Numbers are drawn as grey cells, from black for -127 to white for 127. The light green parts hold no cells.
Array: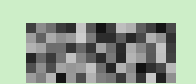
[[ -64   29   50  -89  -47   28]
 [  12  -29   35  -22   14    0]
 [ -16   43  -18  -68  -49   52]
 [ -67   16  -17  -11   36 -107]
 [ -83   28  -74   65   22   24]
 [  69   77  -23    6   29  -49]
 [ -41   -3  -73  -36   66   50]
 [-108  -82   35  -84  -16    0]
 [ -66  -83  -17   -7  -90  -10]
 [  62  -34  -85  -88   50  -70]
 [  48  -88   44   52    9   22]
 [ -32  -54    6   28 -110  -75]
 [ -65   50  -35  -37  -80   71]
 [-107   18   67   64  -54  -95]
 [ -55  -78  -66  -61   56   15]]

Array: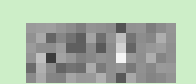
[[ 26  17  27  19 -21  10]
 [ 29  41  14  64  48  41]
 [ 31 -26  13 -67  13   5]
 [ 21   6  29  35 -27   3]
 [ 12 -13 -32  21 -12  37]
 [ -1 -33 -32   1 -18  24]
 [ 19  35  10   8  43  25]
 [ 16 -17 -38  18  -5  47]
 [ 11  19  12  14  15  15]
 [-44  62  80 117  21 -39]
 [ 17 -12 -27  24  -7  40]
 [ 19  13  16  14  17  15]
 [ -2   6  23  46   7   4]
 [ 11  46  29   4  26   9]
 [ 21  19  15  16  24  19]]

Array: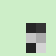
[[-88  68 -91]
 [-74  43  84]]

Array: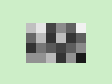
[[  64  -24  -77   18]
 [ 101   59   -9   18]
 [ -59  -75  -37   58]
 [  12   62  -61  -76]
 [ -30  -74  -33   17]
 [ 113  -32   10 -102]]

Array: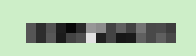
[[ -42  -42]
 [ -82  -82]
 [ -45  -40]
 [ -97 -100]
 [-120  -60]
 [ -85  -48]
 [  23   98]
 [  12  -95]
 [ -60  -60]
 [ -31 -104]
 [ -61 -101]
 [ -11  -31]
 [ -54  -54]
 [ -52  -32]
 [ -67  -55]]

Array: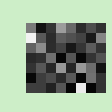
[[  -5  114  -29  -86  -76 -119  -65]
 [-109  -38   12  -79  -40  -66  -66]
 [ -75  -84  -83  -15  -88  -51  -93]
 [  28  -35  -61 -121   24  -84  -41]
 [ -23  -47 -104  -41  -90  -38 -122]
 [ -84  -60  -74 -120   24 -120  107]
 [ -50 -102  -35  -75  -18  -14 -122]
 [ -79    5  -76  -45 -109  -76  -77]]
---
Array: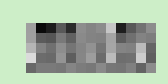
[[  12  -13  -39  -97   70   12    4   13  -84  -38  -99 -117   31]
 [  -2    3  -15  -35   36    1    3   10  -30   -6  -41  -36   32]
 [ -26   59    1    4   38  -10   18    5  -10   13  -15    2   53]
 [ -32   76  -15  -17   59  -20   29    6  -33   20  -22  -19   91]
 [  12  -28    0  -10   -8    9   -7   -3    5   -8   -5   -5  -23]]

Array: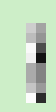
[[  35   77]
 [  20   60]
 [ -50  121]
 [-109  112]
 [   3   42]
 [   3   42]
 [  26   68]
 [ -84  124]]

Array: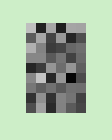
[[  35   37  -97   38  -94   63]
 [ -48  -90   24  -59   39  -35]
 [ -16  -24  -58  -67    3   48]
 [ -22  -61  -11  -37    7    7]
 [ -32   21  -18   21  -67  -89]
 [ -51 -122   22  -88   68    8]
 [ -17  -15  -37  -14  -32   -8]
 [ -62  -11    3  -77   16  -77]
 [ -57  -36    2  -85   32  -49]]

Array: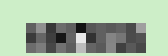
[[  31  -53  -30  -38  -31  -41 -108  -32  -19  -71   16  -31]
 [ -45  -52   -9    4  -31  -77  104  -27 -105  -64  -25  -68]
 [ -55  -38  -63    6  -37  -26   60  -34  -13  -56   -3  -19]]

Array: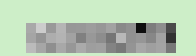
[[ -53   14   -2 -113   16    9   34   23   29   24   23   53   25   76
    41]
 [ -77   34    7   22   17   56  -10   13   24    0   34   51   45   20
    37]
 [  -7   36   31   39   20   -7    3   32   30   42   23   40   15   38
    59]]

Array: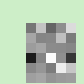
[[  91   14  -26   67   -9]
 [  -4   63    7    5   38]
 [   6   10   11   37   28]
 [ -73   15  123    4 -100]
 [  70  109   -3   22    9]
 [  29   26   20   37   31]]

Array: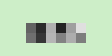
[[ 95  31 -92  48 -84 -28]
 [ -2  45   2  53 -73 -16]]

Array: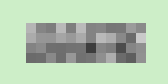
[[ 10  27  -8  -9   6   3  58  -1  57  -2   5  53]
 [ 73 -20   9  45  57   3  42  25  37  21  22  43]
 [ 15   5 -51  -2   5 -66 -12 -13 -17 -16  11   3]
 [ 17 -33 -20  45  15 -10 -14  23 -18   9 -18 -20]]
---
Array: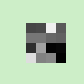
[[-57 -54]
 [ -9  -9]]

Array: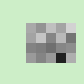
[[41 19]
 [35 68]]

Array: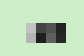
[[ 67 -59]
 [ 52 -96]]

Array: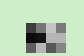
[[ -66  -10]
 [-115 -108]]

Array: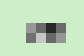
[[ 23 -22]
 [-14  70]]

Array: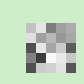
[[ 66 101]
 [ 95  32]]

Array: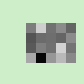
[[ -2  78]
 [-43 -20]]
